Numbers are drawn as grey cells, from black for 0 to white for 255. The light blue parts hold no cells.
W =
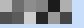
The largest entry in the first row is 185
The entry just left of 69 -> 153
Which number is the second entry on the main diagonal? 91
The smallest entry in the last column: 69

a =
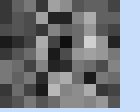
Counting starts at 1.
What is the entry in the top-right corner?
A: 67
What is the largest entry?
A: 208
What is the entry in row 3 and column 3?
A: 76
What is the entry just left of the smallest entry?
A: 67
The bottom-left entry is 67
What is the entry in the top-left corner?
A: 55
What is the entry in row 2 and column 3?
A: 76
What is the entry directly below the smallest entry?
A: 76
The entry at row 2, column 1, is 55
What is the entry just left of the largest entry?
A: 108
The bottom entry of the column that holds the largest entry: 132
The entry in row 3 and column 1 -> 76
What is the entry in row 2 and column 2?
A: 85
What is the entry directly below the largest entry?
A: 161
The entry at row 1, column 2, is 97
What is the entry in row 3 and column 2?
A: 85
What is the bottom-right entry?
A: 85
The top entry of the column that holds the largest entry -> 97
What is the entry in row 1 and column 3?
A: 120
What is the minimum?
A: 15

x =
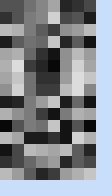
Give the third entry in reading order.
113
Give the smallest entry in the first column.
8
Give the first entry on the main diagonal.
83
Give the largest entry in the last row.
197
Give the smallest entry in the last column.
8
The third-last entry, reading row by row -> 156
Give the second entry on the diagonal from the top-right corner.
83
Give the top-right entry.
72
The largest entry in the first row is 165
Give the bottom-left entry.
186
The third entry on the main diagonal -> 123
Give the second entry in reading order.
83
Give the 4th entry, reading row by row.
134
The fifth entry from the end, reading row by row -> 37

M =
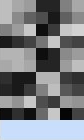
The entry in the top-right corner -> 168
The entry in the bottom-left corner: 14
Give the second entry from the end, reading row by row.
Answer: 5
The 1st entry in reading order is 190
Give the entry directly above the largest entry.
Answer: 138
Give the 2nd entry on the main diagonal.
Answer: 138
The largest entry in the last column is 210
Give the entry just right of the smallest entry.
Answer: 67
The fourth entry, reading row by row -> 36
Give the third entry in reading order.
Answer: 156
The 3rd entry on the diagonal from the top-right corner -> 58
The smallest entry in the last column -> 47
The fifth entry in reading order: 36
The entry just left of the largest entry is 199
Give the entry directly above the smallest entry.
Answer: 156
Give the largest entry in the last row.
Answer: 199
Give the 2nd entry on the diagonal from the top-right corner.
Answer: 97
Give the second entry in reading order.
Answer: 168

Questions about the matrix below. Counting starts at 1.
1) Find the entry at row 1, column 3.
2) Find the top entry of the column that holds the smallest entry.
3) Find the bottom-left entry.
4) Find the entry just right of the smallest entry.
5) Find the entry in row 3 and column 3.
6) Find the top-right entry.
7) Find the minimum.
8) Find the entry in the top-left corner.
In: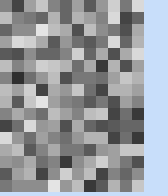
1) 160
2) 68
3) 120
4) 111
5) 141
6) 217
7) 47
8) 131

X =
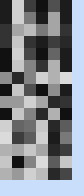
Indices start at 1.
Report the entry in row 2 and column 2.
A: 208
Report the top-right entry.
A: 28
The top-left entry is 28
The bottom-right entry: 70
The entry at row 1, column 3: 61
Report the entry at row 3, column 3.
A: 187
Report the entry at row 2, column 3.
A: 121
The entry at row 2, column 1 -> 28
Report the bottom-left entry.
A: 177
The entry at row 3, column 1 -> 51
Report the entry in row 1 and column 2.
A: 208

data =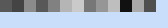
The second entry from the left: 68
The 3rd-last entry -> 17
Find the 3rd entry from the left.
139

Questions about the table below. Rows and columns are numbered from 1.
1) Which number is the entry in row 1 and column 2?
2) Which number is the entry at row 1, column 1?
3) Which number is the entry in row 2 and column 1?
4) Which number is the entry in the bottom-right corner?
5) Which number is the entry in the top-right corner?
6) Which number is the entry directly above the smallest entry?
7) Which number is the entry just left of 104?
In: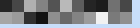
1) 71
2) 37
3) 166
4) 143
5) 71
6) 131
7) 143

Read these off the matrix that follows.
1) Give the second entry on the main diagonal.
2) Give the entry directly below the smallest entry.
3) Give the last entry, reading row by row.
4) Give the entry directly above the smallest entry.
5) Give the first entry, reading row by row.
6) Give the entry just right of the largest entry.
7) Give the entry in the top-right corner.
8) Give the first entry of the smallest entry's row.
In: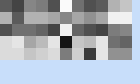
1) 91
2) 124
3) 145
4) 241
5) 91
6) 112
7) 197
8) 219

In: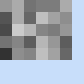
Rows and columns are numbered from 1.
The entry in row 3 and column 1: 74
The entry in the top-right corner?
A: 171
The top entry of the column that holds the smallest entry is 151
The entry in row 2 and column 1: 84
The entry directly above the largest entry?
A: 171
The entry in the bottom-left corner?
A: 50
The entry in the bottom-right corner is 103
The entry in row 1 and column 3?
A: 115
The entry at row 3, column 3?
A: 182

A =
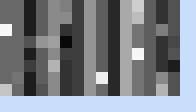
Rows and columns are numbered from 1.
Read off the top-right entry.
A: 82
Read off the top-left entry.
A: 104
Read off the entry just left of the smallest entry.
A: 159
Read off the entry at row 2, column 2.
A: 104
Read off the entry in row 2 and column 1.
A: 104
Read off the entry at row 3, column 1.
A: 247
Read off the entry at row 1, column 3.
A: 29
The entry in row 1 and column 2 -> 104
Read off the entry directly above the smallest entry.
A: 50
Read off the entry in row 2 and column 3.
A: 29
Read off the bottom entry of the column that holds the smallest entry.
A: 50
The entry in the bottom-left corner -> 197
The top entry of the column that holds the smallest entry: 126
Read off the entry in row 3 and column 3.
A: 29
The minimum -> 8
